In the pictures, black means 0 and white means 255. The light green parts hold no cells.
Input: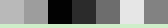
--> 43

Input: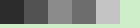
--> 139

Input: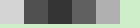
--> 52

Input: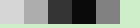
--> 52

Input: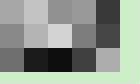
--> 211

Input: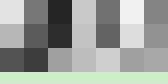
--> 195

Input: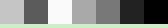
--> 169

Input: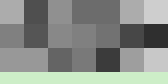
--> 128

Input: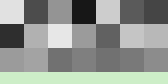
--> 155
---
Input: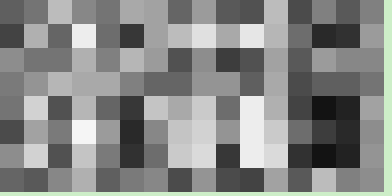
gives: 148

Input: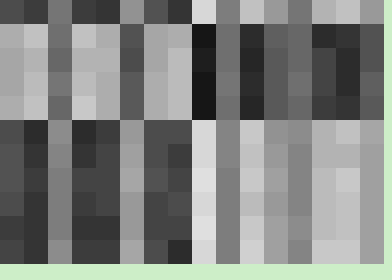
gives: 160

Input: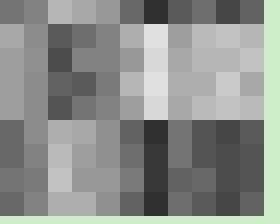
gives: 84

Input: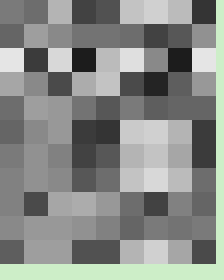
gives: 122

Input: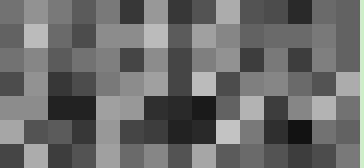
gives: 98
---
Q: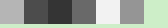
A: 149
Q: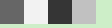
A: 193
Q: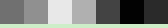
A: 42
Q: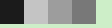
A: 120
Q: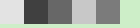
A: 123
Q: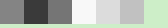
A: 193
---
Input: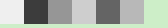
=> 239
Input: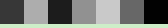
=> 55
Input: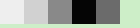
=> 238
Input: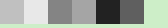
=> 192
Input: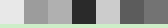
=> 232
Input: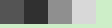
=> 84
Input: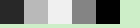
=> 40
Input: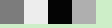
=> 124
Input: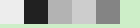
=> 237
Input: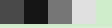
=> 72
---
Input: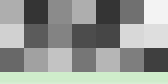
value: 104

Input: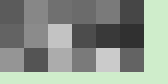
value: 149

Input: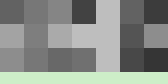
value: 141

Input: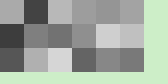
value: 86

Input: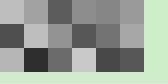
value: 183

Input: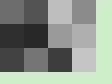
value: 67

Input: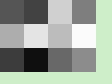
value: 60
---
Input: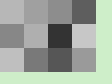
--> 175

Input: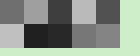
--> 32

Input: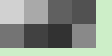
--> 65

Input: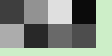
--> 40

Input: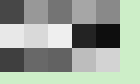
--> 217

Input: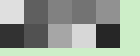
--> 81

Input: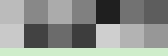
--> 66

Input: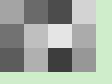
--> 190
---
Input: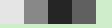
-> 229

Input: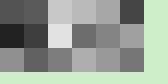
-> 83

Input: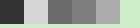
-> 51

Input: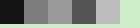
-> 19

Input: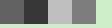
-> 98

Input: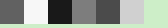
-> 97
